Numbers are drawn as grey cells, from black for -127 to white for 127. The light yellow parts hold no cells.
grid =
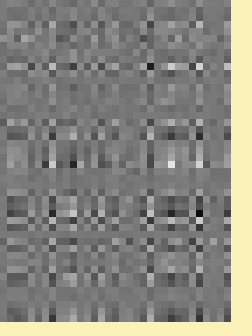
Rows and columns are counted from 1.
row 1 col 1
-5
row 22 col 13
-28
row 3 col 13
-8
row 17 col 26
-4
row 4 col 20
-3
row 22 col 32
-8
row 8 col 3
-16
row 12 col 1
-8
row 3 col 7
-4
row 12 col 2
-9
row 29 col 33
-33
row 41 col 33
-34
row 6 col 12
-6
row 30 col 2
-31
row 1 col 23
-1
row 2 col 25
-22
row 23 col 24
10
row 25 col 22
-20
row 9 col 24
-16
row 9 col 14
-18
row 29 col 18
0
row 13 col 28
-16
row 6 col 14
27
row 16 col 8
-22
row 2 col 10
-2
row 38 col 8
3
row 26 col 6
-8
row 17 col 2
-7
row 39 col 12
0
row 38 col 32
-1
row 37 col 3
7
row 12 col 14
-8
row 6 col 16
1
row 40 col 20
-18
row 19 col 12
-11
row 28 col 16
1
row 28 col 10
-23
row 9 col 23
-14
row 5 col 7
-10

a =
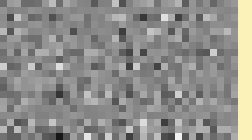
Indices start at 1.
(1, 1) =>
-18
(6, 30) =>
18
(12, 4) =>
18
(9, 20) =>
9
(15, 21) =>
-21
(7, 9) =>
32
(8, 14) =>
44
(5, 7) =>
14
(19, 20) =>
-10
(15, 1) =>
31
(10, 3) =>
-20
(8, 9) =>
49
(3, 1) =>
11
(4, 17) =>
1
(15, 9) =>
22
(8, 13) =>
44
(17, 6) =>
1
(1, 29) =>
-7
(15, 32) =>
12
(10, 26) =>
-11
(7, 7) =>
20
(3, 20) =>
-22
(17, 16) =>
11
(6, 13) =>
16
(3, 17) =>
54
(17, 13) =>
3
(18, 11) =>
1
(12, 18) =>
-7
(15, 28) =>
-9
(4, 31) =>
13
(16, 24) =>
13
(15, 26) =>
-27
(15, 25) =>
5
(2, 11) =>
3
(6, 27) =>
-32
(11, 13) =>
24
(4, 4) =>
4
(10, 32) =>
-17
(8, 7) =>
46

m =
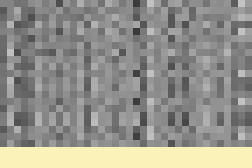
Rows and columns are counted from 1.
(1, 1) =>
3
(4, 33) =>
27
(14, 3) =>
-20
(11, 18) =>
-7
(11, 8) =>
2
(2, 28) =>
-24
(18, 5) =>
-19
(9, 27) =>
-8
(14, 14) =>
30
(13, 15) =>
24
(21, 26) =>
13
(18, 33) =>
26
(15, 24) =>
-6
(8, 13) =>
-9
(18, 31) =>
15
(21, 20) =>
9
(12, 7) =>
-4
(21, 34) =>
2
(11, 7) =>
9
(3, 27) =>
29
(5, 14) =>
15
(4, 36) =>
-27
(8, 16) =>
15
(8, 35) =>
-3
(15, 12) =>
36
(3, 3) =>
24
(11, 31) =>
21
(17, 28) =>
17
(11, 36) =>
23
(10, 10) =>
25
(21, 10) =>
14
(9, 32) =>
7
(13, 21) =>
-41
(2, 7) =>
8
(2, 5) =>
-22
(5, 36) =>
32
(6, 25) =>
-41
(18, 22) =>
26

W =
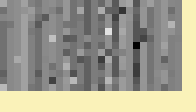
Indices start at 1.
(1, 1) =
40
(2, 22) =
-11
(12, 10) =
25
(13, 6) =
-15
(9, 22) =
-11
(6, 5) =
1
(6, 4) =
33
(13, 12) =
-15
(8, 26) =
5
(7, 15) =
-22
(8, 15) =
29
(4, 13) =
-31
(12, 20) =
-42
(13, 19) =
13
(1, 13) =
-31
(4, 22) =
-11
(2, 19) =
13
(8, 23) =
7
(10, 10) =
47
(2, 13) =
-31
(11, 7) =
10
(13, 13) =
-31
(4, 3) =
14
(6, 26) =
2
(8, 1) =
-14
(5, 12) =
-3
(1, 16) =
16
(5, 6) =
-15
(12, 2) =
9
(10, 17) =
-38
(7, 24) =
33
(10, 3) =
14
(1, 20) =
-42
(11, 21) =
21
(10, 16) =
18
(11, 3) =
14
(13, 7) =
10
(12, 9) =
4
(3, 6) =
-15

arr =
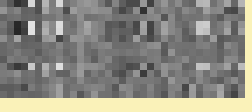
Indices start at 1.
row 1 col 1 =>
-9
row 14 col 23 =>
-20
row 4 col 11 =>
-18
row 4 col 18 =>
-49
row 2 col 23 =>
-10
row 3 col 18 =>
-11
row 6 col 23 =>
-26
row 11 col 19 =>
-19
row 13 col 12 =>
-9
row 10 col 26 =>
7
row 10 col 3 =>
-70
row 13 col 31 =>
9
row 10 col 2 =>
-43
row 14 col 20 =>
-24
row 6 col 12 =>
18
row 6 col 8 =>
29
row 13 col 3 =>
-30
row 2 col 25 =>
-2
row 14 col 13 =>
-12
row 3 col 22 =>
5
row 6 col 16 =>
-37
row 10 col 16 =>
-18
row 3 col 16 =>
0
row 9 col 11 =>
-26
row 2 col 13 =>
11
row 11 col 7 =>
33
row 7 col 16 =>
8
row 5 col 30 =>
63
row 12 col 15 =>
-7
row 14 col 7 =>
-15
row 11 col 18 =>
-50
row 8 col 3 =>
-4
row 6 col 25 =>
-18
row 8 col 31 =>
-14
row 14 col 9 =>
31
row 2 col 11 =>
28
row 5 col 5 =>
97
